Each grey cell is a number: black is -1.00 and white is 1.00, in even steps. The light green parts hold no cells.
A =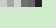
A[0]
0.59
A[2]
0.65
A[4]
-0.19

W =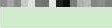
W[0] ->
0.11
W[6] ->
-0.11
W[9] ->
-0.88
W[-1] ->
-0.01
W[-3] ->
0.05
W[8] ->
-0.73

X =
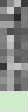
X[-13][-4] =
-0.33
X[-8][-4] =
0.04
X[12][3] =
-0.11
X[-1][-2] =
-0.36
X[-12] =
[0.18, 0.61, -0.37, -0.06]
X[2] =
[-0.19, -0.21, -0.69, -0.02]
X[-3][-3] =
0.29
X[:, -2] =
[0.47, -0.37, -0.69, -0.23, -0.32, -0.26, -0.34, -0.19, -0.29, 0.51, -0.26, -0.15, -0.36]
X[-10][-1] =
-0.06
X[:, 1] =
[0.09, 0.61, -0.21, 0.26, -0.39, 0.56, 0.45, 0.14, 0.33, 0.46, 0.29, 0.32, 0.29]
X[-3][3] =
0.01
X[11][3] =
-0.09
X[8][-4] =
-0.03

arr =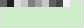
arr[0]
-0.20
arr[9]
0.90
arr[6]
0.55
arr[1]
-0.76

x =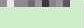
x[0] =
0.13
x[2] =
0.10
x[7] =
0.04
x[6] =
-0.56

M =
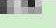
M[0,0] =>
-0.39
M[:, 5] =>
[0.52, 0.26]
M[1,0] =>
-0.46
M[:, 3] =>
[0.06, 0.39]

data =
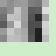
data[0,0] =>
0.23
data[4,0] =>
0.21
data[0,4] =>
-0.01
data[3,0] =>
-0.29
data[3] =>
[-0.29, 0.19, 0.69, 0.21, -0.39, -0.39, 0.65]
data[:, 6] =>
[0.41, 0.74, 0.33, 0.65, 0.60, 0.46]
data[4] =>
[0.21, 0.58, 0.41, 0.32, -0.39, -0.74, 0.60]
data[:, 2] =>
[0.21, 0.53, 0.50, 0.69, 0.41, 0.47]
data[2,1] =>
0.52
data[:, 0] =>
[0.23, -0.01, -0.12, -0.29, 0.21, 0.06]
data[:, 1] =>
[0.11, 0.12, 0.52, 0.19, 0.58, 0.49]

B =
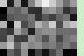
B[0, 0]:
0.59
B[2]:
[-0.87, -0.32, -0.23, -0.23, -0.08, -0.60, -0.32, -0.49, -0.22, -0.10, -0.82]
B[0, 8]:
0.26
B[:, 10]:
[0.20, -0.36, -0.82, 0.52, -0.16, 0.03, -0.24, -0.92]
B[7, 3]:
0.13
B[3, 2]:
0.56
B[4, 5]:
0.02
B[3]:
[0.41, -0.88, 0.56, -0.42, -0.15, 0.40, 0.13, 0.61, -0.39, 0.35, 0.52]
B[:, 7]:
[0.59, 0.21, -0.49, 0.61, 0.12, 0.04, -0.02, -0.43]
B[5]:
[-0.48, 0.23, -0.50, -0.53, 0.16, -0.02, -0.36, 0.04, -0.44, -0.10, 0.03]
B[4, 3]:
-0.08
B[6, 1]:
0.52
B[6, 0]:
0.21
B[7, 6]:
-0.86
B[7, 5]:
-0.48
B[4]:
[-0.45, -0.58, 0.28, -0.08, -0.76, 0.02, 0.12, 0.12, -0.16, -0.14, -0.16]
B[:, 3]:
[-0.83, -0.03, -0.23, -0.42, -0.08, -0.53, 0.23, 0.13]

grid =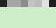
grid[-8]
-0.74
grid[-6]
0.30
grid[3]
0.09

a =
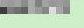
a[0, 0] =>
0.25
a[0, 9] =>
0.17
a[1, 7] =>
0.73
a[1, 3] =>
-0.23
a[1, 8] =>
0.31
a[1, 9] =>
0.04
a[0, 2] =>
0.26

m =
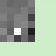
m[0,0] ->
-0.09
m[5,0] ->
-0.13
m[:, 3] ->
[-0.15, -0.02, -0.01, 0.06, -0.10, -0.15]
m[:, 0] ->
[-0.09, -0.07, 0.00, -0.10, 0.08, -0.13]
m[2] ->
[0.00, -0.12, 0.01, -0.01, -0.48]
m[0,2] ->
-0.15
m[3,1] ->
-0.19
